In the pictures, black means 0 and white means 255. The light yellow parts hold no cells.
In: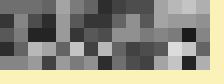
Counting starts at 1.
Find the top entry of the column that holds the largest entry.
184
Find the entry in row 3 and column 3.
36
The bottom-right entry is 175
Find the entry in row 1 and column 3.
111
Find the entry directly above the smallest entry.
154
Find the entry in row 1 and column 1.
111
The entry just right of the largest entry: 196
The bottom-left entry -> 133
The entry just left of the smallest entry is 123
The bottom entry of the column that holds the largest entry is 196
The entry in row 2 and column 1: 54
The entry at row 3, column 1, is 88
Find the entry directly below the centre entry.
184
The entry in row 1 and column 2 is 111
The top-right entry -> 175

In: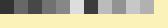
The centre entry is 221
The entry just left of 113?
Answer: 71
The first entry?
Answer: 51

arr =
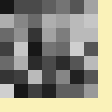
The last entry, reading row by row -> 153
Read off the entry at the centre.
116
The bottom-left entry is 207
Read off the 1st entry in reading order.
23
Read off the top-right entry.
162
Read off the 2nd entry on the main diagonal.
134
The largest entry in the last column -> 198
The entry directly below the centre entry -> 74
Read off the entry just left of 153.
95
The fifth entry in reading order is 116
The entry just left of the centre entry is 23

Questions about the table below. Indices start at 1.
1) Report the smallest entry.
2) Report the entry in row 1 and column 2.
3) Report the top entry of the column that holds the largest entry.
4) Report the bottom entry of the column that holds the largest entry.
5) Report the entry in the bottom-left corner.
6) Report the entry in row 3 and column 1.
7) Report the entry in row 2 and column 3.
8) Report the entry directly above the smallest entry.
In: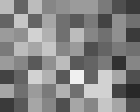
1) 40
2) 100
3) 155
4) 166
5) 58
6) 155
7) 100
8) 79

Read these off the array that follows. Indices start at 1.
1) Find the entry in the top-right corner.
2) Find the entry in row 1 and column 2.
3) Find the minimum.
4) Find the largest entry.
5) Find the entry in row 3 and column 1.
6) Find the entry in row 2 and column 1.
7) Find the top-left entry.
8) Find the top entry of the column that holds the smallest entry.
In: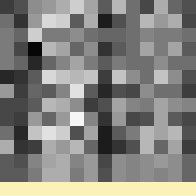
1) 80
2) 80
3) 7
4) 246
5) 123
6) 111
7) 61
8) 141

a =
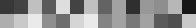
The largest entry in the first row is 222
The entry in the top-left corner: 56
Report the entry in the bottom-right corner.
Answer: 201
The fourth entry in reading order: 90
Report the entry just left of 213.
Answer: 109
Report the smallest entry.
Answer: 24

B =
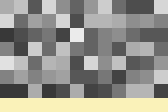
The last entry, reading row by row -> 67
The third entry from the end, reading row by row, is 181
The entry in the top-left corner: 172
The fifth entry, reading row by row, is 142
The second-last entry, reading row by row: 181
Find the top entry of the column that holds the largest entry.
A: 99
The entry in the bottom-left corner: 56
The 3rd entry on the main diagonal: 99
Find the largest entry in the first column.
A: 225
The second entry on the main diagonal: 108
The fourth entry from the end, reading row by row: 119
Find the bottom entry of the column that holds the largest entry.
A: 172
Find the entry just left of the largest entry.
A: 67
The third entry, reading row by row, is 87
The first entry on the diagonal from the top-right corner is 214

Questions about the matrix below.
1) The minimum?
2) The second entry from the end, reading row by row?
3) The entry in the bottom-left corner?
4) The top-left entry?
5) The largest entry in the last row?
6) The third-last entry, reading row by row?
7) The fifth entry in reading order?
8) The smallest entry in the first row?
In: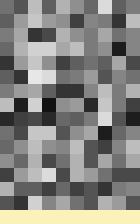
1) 18
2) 155
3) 84
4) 113
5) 209
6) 178
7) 178
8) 84

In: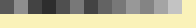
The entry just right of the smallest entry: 79
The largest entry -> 195

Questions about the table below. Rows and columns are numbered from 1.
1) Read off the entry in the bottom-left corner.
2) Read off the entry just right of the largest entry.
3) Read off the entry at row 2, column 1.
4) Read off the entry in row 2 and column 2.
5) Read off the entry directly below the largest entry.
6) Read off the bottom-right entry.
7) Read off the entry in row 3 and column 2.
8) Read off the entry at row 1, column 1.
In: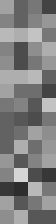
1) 142
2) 76
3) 131
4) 98
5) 45
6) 87
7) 174
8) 162

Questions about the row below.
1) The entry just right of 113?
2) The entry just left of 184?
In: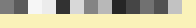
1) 81
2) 132

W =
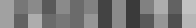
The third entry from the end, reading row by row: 150
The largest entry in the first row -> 194
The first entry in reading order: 161
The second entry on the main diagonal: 98
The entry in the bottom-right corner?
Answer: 182
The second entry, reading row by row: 119

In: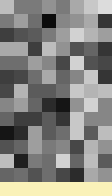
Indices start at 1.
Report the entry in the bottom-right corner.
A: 146
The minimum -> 12
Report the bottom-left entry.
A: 101
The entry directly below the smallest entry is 122
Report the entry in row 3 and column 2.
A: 82
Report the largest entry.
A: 220
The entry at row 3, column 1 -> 62
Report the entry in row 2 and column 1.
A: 122
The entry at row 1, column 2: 122
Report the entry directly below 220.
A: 53
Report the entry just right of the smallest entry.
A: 134
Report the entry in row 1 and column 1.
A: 189
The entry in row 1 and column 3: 122
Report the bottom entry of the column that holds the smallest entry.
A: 110
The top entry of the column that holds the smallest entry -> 146
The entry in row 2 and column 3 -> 110
